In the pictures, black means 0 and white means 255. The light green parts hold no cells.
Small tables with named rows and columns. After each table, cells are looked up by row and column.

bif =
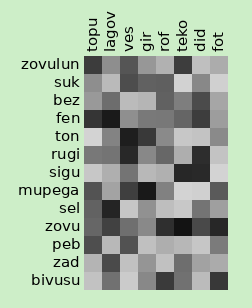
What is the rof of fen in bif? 120
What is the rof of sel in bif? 190
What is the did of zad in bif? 162
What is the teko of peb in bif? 183
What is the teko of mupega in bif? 211
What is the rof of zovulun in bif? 177
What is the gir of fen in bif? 121
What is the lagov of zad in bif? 74

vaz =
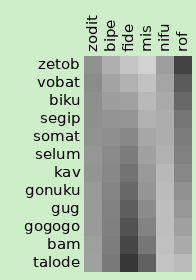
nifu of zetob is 158
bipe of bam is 125
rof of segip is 117
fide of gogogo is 82
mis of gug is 139
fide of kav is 115
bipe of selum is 138
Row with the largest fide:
zetob

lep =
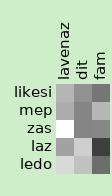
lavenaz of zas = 254
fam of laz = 63
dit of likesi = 145
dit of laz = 206
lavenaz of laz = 162
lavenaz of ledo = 217
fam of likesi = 118
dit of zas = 133
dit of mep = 133
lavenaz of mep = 172
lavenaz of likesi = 181
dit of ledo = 193
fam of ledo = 109

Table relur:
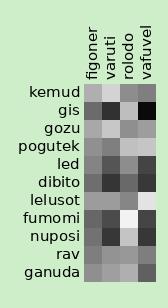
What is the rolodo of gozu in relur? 143
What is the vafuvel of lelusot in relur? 227
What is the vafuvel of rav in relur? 126
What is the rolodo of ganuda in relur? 175
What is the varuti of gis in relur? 49
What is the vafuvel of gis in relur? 10
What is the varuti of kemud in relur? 211
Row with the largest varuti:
kemud

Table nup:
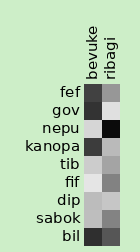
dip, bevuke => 188
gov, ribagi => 224
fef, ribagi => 151
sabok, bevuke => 190
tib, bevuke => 204
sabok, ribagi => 131
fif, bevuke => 229
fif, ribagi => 130
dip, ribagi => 198
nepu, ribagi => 11
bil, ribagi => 86
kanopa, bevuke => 60

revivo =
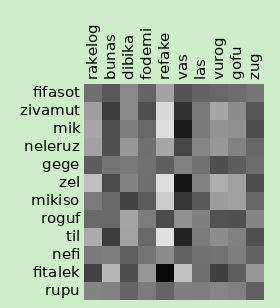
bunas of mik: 79
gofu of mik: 144
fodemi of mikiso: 92
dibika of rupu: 100
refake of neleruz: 167
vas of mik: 27
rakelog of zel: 192

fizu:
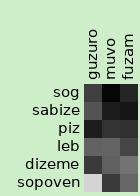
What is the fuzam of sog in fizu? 37
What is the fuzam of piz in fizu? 48
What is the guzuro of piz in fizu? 29
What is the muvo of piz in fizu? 51
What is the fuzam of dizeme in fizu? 115
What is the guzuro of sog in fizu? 63
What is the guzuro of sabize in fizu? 83
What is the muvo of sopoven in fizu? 57

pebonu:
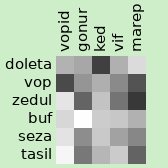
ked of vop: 175
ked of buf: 204
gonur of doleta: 167
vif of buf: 199
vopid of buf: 215
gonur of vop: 149
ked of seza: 201
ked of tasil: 182
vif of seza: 162
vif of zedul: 116
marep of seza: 135
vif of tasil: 203
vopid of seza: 227
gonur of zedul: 100
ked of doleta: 64
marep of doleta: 219
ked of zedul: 195

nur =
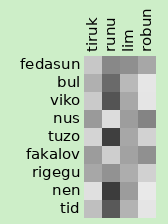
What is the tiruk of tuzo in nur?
212
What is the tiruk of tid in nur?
191
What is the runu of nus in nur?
220
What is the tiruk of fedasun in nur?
199
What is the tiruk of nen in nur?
224
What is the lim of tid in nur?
179

